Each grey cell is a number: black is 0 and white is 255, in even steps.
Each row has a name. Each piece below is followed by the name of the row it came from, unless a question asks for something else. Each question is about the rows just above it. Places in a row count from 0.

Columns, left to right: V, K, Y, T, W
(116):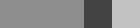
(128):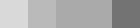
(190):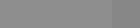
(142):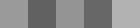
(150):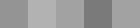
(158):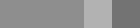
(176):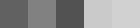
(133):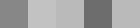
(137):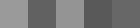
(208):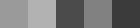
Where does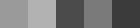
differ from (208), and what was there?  3, [129]
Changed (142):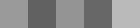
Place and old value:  4, [178]

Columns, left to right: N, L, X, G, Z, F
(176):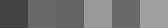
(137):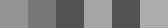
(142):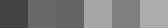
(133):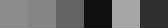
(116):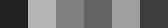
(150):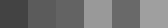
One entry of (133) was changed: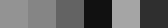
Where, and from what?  0, [139]
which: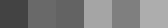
(142)
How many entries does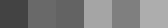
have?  6
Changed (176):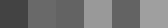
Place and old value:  4, [105]
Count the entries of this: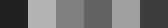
6
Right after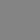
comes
[99]

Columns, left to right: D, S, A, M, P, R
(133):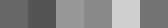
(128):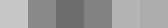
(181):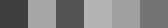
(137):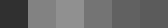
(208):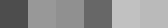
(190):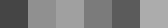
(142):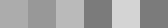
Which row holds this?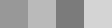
(142)
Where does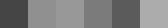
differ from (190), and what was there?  2, [160]

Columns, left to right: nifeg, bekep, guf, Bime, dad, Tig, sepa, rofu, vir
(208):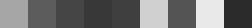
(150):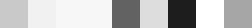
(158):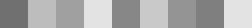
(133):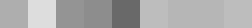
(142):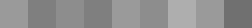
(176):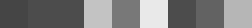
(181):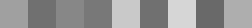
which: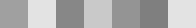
(158)
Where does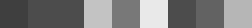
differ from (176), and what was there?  0, [69]
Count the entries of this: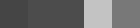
5
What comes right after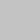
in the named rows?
[120]
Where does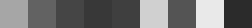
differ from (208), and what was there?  1, [92]

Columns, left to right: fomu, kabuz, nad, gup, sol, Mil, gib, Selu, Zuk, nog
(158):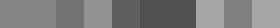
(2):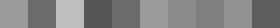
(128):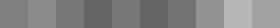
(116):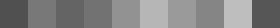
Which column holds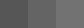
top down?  gup
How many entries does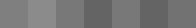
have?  7
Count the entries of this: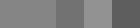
5
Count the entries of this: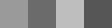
4
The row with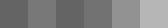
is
(128)

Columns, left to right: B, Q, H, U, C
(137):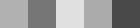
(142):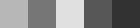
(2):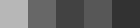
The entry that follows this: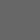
[66]
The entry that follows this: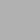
[118]
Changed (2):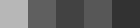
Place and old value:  1, [103]
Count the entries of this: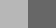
2

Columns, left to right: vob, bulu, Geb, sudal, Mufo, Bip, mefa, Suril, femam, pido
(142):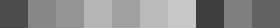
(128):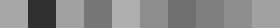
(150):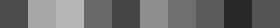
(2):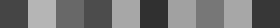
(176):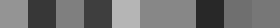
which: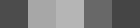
(150)
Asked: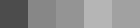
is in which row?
(142)
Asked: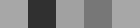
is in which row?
(2)
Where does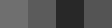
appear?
(150)

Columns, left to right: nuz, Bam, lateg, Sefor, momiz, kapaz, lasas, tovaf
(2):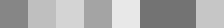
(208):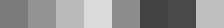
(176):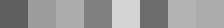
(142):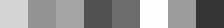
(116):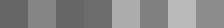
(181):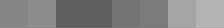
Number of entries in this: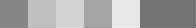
7
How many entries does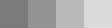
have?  4
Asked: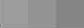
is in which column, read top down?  Bam

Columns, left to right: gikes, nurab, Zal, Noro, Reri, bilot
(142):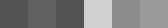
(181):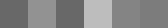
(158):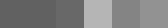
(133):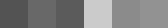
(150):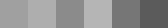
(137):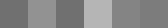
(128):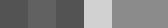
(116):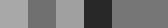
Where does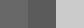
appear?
(133)
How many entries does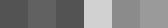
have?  6

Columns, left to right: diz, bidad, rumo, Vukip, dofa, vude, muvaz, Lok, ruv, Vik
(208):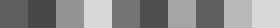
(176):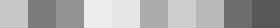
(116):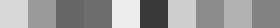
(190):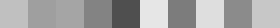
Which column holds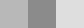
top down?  Lok
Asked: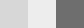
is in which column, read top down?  Vukip
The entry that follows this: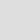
[139]
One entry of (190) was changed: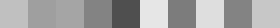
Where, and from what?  8, [139]
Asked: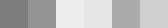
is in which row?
(176)
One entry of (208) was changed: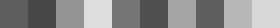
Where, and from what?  3, [215]
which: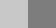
(176)

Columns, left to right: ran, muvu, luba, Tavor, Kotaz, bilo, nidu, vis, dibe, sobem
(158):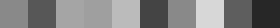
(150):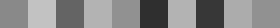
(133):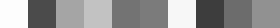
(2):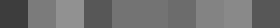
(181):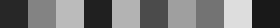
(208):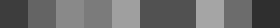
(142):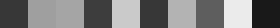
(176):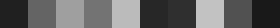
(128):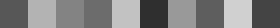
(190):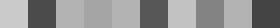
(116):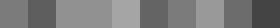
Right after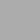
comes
[145]
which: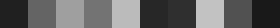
(176)
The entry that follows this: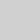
[68]
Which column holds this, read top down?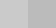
Kotaz
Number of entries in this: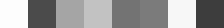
8

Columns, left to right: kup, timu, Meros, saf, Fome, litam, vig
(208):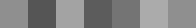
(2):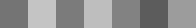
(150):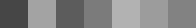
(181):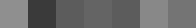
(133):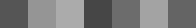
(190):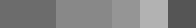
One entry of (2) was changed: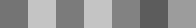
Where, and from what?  3, [190]
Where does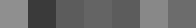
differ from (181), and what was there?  6, [116]
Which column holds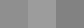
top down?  vig
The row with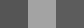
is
(208)
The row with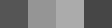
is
(133)
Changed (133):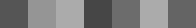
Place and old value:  5, [163]

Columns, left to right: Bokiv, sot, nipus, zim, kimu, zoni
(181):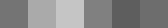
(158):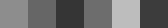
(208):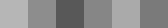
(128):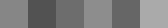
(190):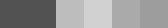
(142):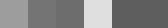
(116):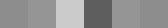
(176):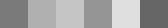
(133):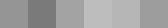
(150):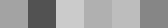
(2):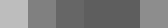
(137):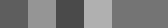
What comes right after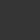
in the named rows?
[109]
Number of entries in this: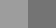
2
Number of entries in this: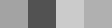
4
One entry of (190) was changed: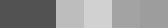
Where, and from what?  4, [170]
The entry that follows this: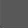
[134]
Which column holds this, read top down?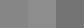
zoni

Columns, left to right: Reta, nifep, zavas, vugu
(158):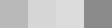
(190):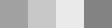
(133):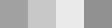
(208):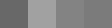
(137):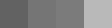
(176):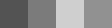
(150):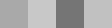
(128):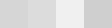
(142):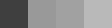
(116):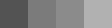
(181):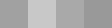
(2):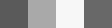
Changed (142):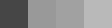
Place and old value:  0, [63]
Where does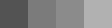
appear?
(116)
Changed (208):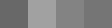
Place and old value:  3, [123]
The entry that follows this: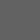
[117]
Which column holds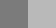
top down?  vugu
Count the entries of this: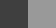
2
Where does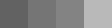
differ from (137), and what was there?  2, [123]

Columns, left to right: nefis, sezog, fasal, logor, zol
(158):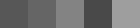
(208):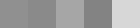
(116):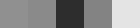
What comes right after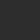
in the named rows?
[131]
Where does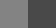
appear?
(158)
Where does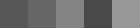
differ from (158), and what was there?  4, [158]
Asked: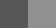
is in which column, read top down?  nefis
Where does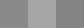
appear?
(208)
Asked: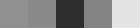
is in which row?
(116)

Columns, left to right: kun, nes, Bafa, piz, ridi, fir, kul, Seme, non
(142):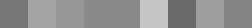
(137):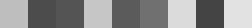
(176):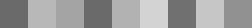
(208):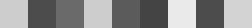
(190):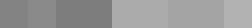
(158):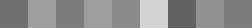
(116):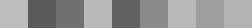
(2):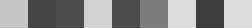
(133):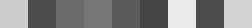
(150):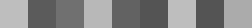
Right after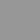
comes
[138]
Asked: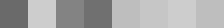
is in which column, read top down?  kun
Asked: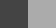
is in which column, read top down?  fir

